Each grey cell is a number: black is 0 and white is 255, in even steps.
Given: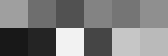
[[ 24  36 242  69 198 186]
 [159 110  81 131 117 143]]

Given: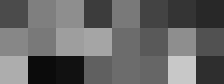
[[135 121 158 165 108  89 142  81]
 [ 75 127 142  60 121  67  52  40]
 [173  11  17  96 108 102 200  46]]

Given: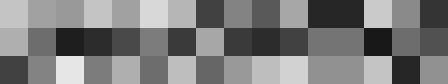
[[ 65 131 230 124 175 109 190 102 153 190 210 145 145 196  38 145]
 [196 161 153 196 161 216 182  65 131  89 167  38  38 202 138  52]
 [175 109  30  44  73 124  58 167  58  44  65 116 116  24 109  81]]

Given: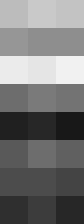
[[235 229 241]
 [188 201 195]
 [150 142 142]
 [109 122 115]
 [ 89 109  96]
 [ 76  76  68]
 [ 47  60  39]
 [ 32  39  24]]

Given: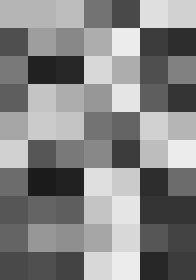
[[166 203 196 115 100 209 181]
 [181 181 189 115  73 223 209]
 [ 94 196 173 151 229  94  52]
 [100 151 143 166 216  86  67]
 [ 79 158 136 173 236  60  45]
 [209  86 121 136  60 189 236]
 [ 86 100  94 196 229  52  52]
 [ 73  79  67 216 236  39  60]
 [121  33  39 216 173  79 129]
 [108  27  33 223 203  45 108]]

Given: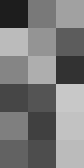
[[ 70  84 200]
 [127  64 194]
 [ 98  77 187]
 [ 29 121 161]
 [187 148  92]
 [133 174  50]]
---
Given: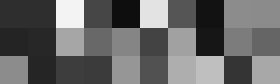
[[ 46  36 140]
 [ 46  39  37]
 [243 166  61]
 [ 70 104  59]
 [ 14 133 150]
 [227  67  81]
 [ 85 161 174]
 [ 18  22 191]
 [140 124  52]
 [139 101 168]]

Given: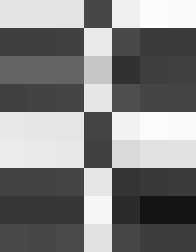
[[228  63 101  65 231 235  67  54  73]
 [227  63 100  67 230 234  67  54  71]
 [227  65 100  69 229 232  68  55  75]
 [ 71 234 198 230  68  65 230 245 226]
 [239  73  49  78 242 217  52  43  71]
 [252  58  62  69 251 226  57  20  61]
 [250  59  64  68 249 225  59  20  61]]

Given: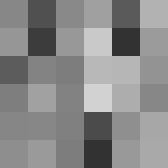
[[135 150  92 126 134 142]
 [ 80  60 131 161 135 154]
 [137 152 125 130 128 125]
 [160 201 184 210  75  50]
 [ 90  50 182 173 143 153]
 [178 155 147 135 167 169]]

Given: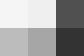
[[245 188]
 [239 166]
 [ 80  51]]

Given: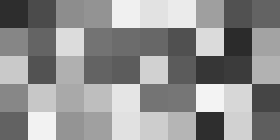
[[ 45 134 201 135  98]
 [ 75 100  82 199 242]
 [141 220 176 169 148]
 [147 115  99 190 160]
 [240 108  92 229 225]
 [226 103 209 116 205]
 [235  80  91 118 181]
 [159 219  54 243  46]
 [ 81  43  59 215 209]
 [ 99 163 178  69  94]]

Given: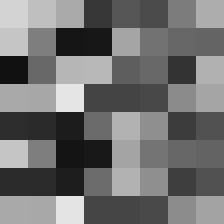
[[211 197  17 169  45 197  43 169]
 [191 126 104 167  42 126  43 168]
 [170  21 182 229  28  20  29 228]
 [ 55  23 184  68 107  24 108  69]
 [ 86 165  94  68 178 164 178  69]
 [ 75 114 104  72 143 116 143  73]
 [124 103  51 139  60 103  62 140]
 [173 100 177 165  81  99  81 163]]

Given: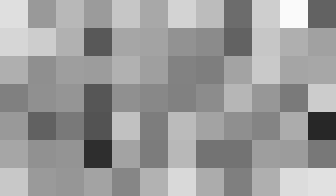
[[223 214 175 128 153 166 200]
 [153 205 143 144  97 145 154]
 [184 177 158 149 121 148 150]
 [155  88 156  86  83  46 163]
 [198 166 177 144 193 163 134]
 [168 163 159 136 125 124 178]
 [211 146 130 129 187 184 217]
 [188 139 126 140 163 115 172]
 [108  98 163 182 143 115 127]
 [206 198 201 151 132 158 175]
 [250 175 165 122 172 156 220]
 [ 98 161 167 204  39 120 225]]
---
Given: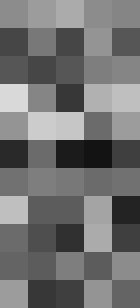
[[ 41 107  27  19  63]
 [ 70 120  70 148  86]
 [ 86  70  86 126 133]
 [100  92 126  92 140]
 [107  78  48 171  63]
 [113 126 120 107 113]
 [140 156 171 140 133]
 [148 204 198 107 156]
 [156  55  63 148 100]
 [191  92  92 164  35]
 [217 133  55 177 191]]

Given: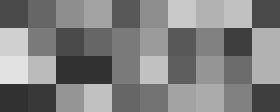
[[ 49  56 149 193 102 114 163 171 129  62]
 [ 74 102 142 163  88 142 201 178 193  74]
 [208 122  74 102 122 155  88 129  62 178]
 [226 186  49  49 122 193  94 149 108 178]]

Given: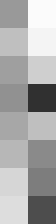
[[145  48]
 [153 251]
 [159 207]
 [167 191]
 [183 138]
 [191 244]
 [214 125]
 [221  77]]

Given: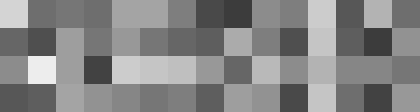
[[ 87  94 164 146 134 118 126  94 158 146  73 197 110  66 152]
 [102  79 158 118 152 118 102  94 171 126  79 197  94  60 146]
 [140 237 158  66 204 197 191 152 102 185 140 179 134 134 118]
 [212 110 118 110 164 164 126  73  60 140 126 204  87 179 110]]

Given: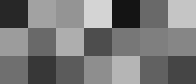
[[ 39 162 148 212  20 105 197]
 [111  55  91 142 181  97  69]
 [156 105 174  77 119 127 134]]

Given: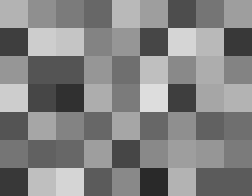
[[ 56 191 213  91 137  41 179  91  91]
 [ 62 205 197 131 150  70 213 185  56]
 [ 84 166 131 103 166 103 143  97 111]
 [117  97 103 158  70 137 158 150 123]
 [150  84  84 150 111 191 137 173 131]
 [179 143 123 103 185 158  77 117 158]
 [205  70  48 173 123 221  62 166 179]]
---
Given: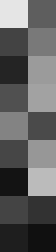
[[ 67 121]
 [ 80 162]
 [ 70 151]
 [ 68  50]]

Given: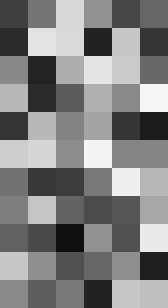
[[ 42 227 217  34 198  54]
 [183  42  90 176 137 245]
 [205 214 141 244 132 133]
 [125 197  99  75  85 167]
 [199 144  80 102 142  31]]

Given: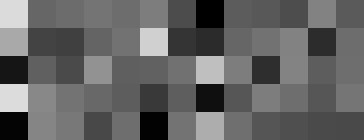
[[169  67  64 100 114 208  52  43 102 114 130  44 109]
 [220 136 115 104  93  57  94  15  86 125 110  86 117]]

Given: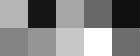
[[131 149 199 254 109]]

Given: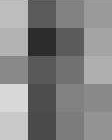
[[179  43  91 164]
 [218  77 129 138]]

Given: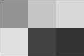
[[224  66  52]]

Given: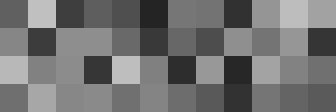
[[134  60 142 142 105  57 103  77 143 116 150  53]
 [111 167 135 138 112 132 109  89  50 117 100  90]]

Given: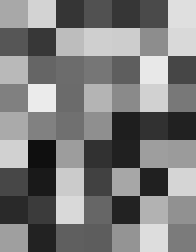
[[ 86  55 189 207 205 141 217]
 [128 235 107 180 138 209 120]
 [209  15 157  49  32 158 155]
 [ 41  59 217 102  34 178 145]]

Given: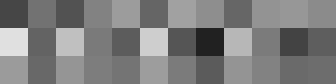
[[224  99 192 122  92 206  85  33 183 123  67  94]]
